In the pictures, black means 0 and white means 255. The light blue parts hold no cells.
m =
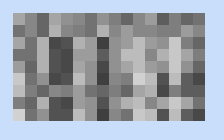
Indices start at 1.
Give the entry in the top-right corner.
114
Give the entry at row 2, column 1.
114
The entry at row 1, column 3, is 102
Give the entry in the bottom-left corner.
209
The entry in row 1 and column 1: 165
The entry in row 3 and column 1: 165
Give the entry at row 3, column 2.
114
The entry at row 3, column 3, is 177
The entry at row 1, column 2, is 135
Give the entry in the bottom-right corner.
72

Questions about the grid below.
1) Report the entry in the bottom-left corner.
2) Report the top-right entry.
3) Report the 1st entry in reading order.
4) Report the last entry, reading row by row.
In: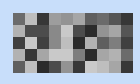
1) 95
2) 55
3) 107
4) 55

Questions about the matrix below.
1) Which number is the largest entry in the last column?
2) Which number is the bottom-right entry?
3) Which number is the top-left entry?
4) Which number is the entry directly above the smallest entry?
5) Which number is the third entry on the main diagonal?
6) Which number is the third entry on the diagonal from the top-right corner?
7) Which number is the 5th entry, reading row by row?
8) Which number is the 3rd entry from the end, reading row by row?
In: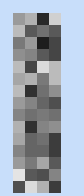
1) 208
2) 60
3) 154
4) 112
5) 29
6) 154
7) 187
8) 219

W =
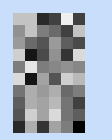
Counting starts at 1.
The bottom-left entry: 41
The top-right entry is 64
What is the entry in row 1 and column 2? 195
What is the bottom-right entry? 1
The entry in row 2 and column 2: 195
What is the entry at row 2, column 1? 145
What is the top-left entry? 195
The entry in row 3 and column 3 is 84
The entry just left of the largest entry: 64
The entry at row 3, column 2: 106
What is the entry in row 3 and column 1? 154
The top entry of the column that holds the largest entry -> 239

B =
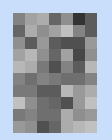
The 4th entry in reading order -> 102
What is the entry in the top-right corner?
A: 92
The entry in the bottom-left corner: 153
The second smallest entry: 71
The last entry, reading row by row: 192
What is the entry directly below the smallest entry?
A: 131
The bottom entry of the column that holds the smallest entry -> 183
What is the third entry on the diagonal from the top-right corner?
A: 80
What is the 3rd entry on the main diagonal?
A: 153
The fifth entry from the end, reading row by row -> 80
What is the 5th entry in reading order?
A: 143
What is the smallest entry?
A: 51
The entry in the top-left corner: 131

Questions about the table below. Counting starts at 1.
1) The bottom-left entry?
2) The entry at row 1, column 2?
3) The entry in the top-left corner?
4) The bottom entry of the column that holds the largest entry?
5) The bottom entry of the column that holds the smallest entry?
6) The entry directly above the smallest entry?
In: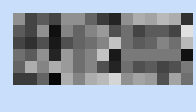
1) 59
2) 68
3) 144
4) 111
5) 6
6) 173
